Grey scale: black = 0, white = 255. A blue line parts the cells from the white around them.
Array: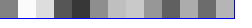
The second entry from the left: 251
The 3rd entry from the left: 221
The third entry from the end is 172
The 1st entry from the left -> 130

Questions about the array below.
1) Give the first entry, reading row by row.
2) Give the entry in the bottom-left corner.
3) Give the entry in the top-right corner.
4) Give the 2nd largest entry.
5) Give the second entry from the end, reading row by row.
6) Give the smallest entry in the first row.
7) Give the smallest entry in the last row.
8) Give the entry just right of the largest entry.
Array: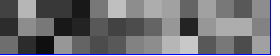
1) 66
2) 110
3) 141
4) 191
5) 76
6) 24
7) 15
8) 88

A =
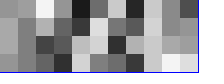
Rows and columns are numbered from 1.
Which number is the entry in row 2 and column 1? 169
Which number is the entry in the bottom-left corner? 149
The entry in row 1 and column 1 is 149
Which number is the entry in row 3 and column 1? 169
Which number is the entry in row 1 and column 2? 158
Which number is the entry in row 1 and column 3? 244
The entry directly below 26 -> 57
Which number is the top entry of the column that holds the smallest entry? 26

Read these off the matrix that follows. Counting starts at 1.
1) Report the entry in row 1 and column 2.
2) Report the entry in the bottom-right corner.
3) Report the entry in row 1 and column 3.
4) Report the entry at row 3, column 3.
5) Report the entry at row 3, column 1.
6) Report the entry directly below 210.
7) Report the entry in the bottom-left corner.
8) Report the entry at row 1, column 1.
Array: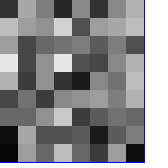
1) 167
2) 15
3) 125
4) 104
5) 157
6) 114
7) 5
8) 50

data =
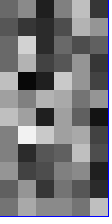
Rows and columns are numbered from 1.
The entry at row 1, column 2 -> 138
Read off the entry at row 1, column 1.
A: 105
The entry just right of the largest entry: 201
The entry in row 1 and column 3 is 31
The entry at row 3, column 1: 105
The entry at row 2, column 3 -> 43
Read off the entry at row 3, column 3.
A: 43
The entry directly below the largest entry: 43
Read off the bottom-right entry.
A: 191
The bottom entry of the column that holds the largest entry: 169
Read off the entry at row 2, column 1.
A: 86
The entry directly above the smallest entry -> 179
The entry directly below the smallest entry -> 128
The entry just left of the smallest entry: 191
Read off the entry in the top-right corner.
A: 54
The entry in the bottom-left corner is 116
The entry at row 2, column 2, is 54

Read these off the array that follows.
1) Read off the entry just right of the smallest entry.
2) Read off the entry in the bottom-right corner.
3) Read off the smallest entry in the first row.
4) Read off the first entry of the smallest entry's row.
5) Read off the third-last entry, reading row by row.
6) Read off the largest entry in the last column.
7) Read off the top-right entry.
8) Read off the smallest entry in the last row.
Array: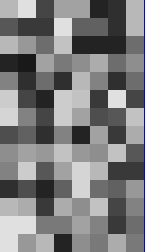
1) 162
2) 121
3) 35
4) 35
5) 121
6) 194
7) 184
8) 35

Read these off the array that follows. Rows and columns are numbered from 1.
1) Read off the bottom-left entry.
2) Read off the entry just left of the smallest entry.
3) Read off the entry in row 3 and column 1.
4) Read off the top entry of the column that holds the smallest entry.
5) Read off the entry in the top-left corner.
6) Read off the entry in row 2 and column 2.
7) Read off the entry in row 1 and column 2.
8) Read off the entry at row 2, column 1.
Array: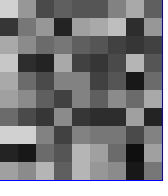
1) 160
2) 107
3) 169
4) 169
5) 209
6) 119
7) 151
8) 54

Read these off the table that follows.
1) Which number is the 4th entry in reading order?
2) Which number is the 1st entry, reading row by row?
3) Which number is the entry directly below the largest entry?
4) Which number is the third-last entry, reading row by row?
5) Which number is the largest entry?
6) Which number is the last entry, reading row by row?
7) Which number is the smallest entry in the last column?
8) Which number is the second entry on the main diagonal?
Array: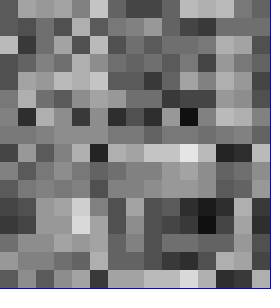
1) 163
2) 90
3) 163
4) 46
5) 229
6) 175
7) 46
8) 80

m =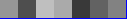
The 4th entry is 170
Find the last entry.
130
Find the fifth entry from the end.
191
